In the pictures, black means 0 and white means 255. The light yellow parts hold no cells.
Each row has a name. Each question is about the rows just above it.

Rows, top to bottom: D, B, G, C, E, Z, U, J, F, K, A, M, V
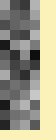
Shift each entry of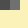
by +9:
[ 86 121]
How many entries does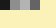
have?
4
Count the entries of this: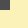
1

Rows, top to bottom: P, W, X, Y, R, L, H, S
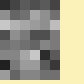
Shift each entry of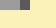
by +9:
[164 164  99]
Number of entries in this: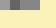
4

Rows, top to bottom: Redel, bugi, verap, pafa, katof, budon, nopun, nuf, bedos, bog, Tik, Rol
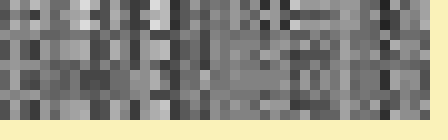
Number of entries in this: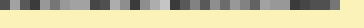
34
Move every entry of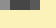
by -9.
[133  61  61  80]

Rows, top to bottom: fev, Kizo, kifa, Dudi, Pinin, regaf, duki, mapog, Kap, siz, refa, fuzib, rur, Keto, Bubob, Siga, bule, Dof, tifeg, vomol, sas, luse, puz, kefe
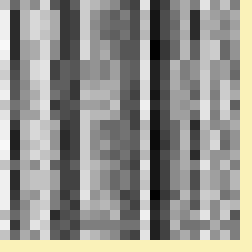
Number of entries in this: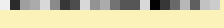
22
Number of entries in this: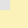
1
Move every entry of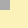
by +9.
[180]
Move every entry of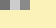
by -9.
[106 195 129]
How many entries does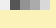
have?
5
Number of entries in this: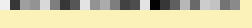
24
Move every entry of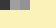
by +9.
[ 64 168 156]

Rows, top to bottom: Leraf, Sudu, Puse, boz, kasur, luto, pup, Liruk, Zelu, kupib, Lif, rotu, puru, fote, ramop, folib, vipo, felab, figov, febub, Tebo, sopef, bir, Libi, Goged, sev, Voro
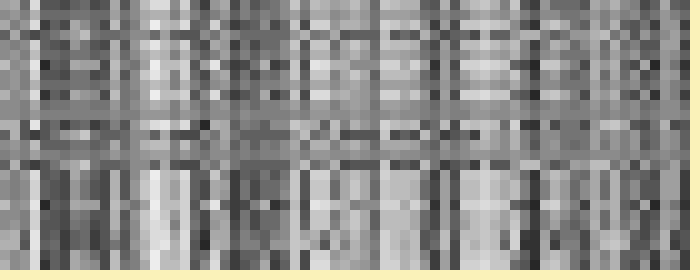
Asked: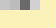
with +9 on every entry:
[207 197 115 218]
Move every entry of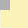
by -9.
[168]
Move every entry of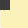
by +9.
[70]
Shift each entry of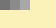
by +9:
[125 148 177]
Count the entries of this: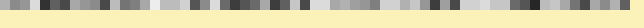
63
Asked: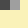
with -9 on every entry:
[ 64 150]
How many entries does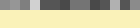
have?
14

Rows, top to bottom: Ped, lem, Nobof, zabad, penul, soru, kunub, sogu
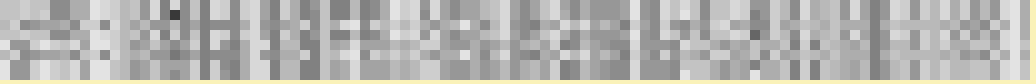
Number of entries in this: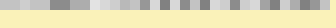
33
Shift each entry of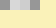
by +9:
[160 225 215 160]

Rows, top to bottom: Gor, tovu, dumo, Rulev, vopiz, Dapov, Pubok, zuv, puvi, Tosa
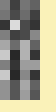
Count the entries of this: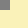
1
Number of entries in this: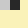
2
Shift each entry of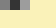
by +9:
[136  61 166]
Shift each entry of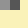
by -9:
[137  77]
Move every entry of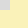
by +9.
[228]

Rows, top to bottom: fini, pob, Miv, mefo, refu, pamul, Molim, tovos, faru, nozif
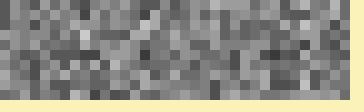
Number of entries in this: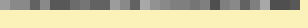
30
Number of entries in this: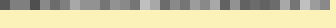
33
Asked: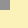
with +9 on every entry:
[155]

